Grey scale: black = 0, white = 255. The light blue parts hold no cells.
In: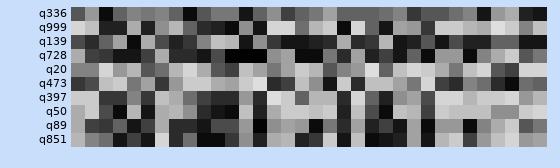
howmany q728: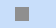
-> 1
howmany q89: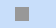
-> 4
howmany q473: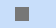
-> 2

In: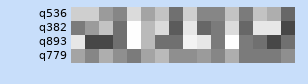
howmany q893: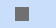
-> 5
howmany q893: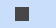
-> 3
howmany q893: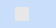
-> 2

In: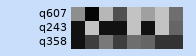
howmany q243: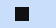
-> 4
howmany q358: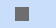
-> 1
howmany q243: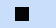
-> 0

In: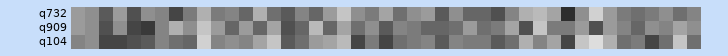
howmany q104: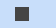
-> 6
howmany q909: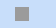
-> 6
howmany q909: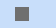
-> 3
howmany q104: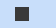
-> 0
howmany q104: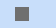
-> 7
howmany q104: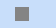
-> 7

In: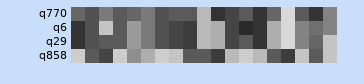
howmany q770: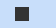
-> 3
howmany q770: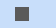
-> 5
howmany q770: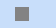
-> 1
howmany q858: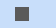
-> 5
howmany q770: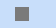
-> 2
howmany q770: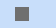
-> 0

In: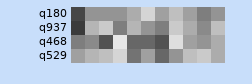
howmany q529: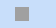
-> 2
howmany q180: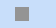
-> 4
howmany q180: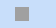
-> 2

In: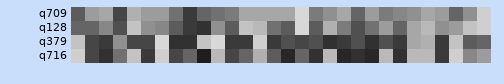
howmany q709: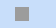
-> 5
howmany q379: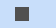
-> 4
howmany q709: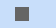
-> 3
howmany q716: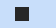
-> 3
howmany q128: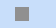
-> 3
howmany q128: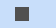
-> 2
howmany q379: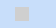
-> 1

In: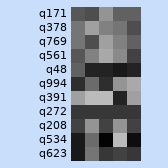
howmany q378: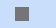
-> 2
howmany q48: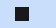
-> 1
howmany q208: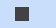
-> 3
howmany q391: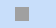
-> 2
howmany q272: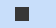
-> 5
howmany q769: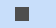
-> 1

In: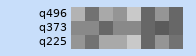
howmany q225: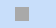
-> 2
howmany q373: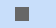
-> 3
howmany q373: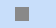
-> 4

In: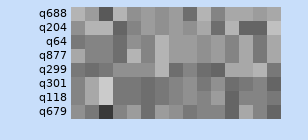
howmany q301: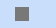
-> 5
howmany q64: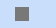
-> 2

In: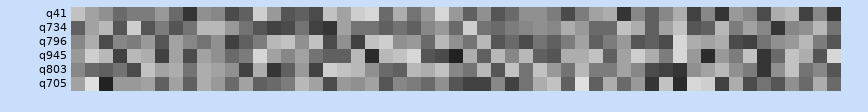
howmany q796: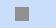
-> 6
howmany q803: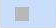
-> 5
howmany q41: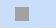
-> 3

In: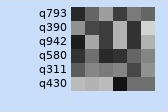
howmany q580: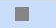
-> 1
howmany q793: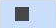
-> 0
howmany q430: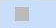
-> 2

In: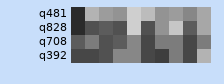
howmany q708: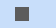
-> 2
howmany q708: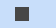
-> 2
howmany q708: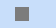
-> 4
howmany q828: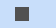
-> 3
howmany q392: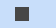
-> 4

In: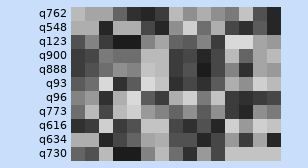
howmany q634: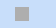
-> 3
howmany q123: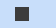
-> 2

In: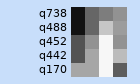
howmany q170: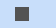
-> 0
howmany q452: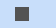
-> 1

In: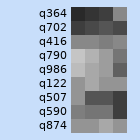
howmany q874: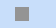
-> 3
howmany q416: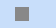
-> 3
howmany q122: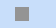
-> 3

